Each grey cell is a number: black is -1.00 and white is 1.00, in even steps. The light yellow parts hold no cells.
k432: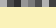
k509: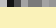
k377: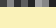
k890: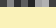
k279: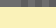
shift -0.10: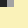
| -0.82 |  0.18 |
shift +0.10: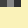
| -0.40 |  0.16 | -0.52 |
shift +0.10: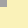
| 0.38 |
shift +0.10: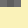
| -0.04 | -0.16 | -0.04 |
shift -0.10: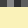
| -0.60 | -0.04 | -0.72 | -0.36 |

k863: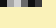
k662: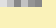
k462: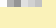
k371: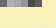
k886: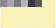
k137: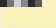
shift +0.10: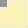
| 0.27 |
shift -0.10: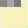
| -0.03 |  0.20 | -0.15 |

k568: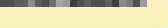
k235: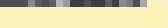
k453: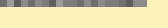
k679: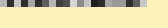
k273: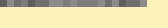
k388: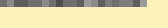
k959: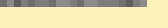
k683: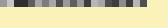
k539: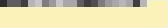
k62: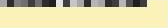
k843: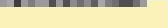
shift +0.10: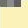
| -0.03 |  0.19 | -0.16 |
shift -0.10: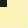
| -0.86 |
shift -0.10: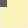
| -0.36 |
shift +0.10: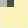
|  0.53 | -0.28 |
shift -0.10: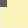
| -0.36 |

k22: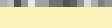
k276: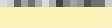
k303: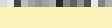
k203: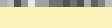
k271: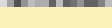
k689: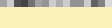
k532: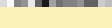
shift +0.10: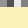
|  0.25 | -0.26 |  0.92 |  0.12 |
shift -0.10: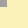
| 0.16 |
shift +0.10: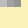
| 0.58 | 0.36 | 0.25 |
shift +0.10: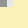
| 0.25 | 0.92 |

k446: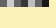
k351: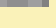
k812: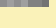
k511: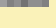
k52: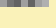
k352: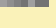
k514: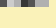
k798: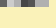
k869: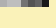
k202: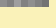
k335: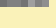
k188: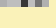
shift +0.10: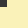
| -0.48 |
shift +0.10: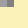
| 0.35 | 0.11 |

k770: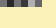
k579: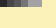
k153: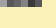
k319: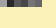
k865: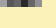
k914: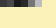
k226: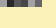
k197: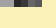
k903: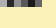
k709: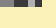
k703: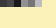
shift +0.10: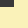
| -0.45 | -0.45 |
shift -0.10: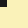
| -0.90 |
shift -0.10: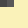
| -0.54 | -0.41 |
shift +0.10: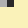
|  0.48 | -0.58 |
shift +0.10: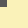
| -0.21 |
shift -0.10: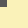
| -0.41 |

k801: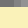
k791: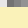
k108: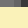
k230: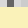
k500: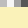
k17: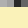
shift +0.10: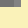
| 0.00 | 0.00 | 0.13 |
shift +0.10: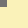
| 0.00 |

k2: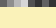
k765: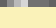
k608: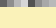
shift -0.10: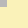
| 0.35 |
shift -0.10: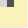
|  0.58 | -0.46 |
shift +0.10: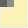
| -0.13 |  0.21 |

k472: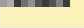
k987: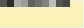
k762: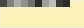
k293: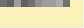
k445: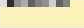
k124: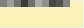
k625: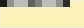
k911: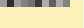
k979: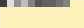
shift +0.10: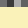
| -0.02 | -0.44 |  0.45 | -0.14 |
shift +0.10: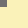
| -0.02 |
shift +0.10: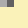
|  0.45 | -0.14 |
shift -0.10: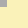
| 0.25 |
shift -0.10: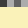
| -0.64 |  0.25 | -0.34 |  0.25 |
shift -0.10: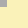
| 0.25 |
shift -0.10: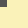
| -0.44 |

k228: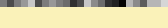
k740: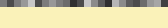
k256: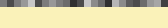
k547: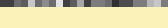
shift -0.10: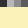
| -0.72 |  0.33 | -0.01 | -0.38 |
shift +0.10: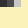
| -0.52 | -0.30 |  0.66 |
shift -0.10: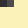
| -0.72 | -0.50 |
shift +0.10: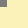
| 0.07 |
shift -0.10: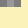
| -0.13 |  0.09 | -0.13 |
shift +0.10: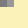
| 0.07 | 0.29 |
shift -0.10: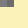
| -0.13 | -0.25 |

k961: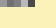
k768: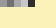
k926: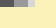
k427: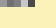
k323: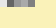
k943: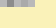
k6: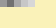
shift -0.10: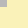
| 0.35 |
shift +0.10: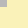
| 0.55 |
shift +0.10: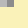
| 0.55 | 0.20 |
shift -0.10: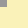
| 0.10 |
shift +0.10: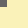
| -0.11 |
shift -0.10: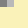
| -0.10 |  0.35 |
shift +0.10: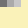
| -0.01 |  0.43 |  0.66 |

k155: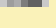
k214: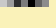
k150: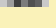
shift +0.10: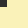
| -0.53 |
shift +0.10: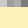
| 0.68 | 0.33 | 0.45 | 0.07 |
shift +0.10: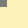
| 0.07 |
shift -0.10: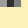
|  0.13 | -0.73 | -0.13 |
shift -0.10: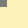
| -0.13 |
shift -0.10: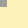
| 0.13 |
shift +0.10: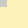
| 0.68 |

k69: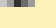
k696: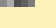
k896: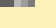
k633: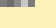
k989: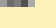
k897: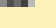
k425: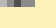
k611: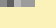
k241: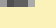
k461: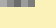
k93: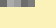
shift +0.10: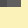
| -0.27 | -0.15 | -0.15 |
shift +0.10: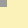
| 0.32 |
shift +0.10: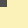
| -0.27 |
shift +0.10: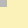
| 0.55 |
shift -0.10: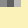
| -0.01 | -0.35 |  0.35 |
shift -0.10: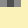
| -0.01 | -0.47 | -0.01 |

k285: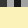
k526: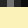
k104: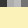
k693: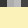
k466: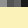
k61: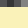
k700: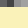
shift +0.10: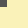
| -0.24 |
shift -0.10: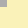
| 0.26 |

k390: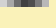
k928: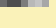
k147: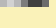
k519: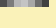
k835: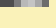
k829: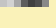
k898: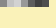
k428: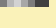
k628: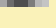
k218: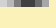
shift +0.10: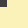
| -0.40 |
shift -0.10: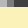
|  0.34 | -0.13 | -0.60 | -0.60 |
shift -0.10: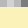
|  0.34 |  0.55 |  0.34 | -0.13 |

